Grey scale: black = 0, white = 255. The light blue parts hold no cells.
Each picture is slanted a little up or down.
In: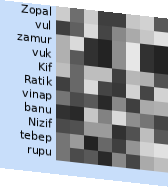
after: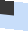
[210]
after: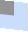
[210]
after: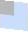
[176]
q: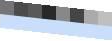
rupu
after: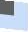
[218]

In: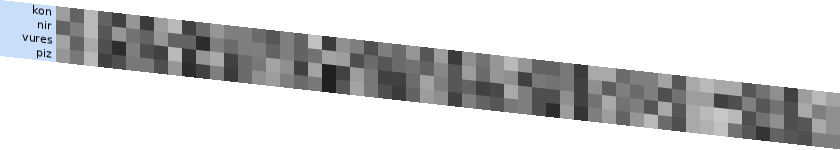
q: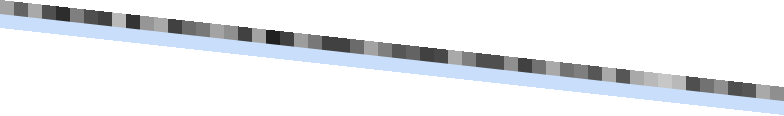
vures
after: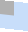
[193]
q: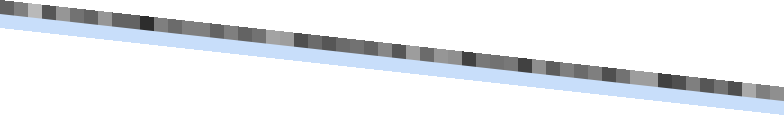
nir
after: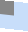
[86]
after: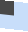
[169]
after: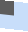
[127]

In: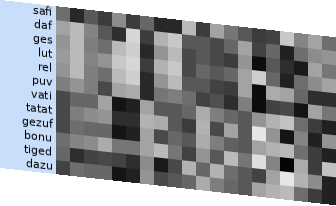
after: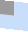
[186]
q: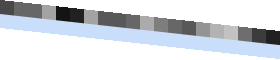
vati
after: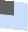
[88]
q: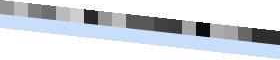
rel
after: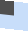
[46]

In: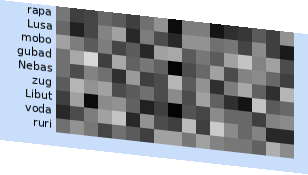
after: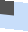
[69]
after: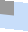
[63]
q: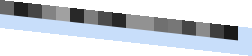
Lusa
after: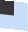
[91]
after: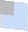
[63]

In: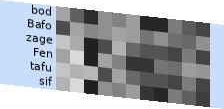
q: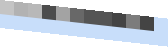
tafu
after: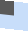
[68]
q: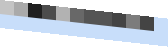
zage
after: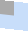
[32]
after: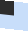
[144]

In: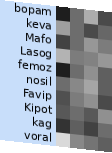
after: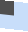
[124]
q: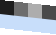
bopam
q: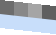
nosil
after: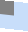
[151]
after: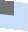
[95]

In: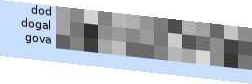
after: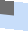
[142]
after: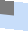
[78]
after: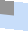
[124]

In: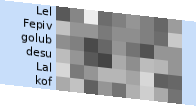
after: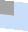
[215]
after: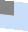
[237]
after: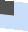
[149]

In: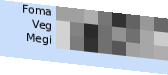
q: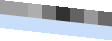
Foma
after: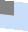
[42]
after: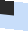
[112]
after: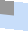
[105]
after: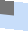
[50]

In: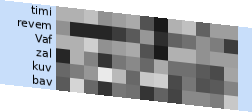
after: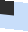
[98]
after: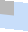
[104]

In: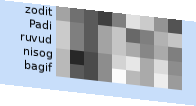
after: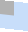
[197]
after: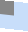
[170]
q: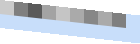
ruvud

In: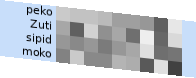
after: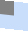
[202]
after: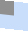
[167]

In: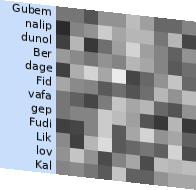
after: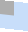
[211]
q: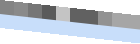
Kal
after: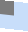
[196]
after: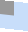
[138]

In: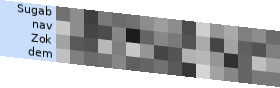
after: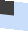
[121]
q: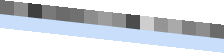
Sugab
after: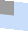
[141]

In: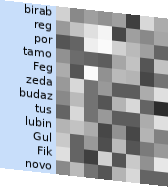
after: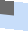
[100]
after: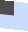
[186]

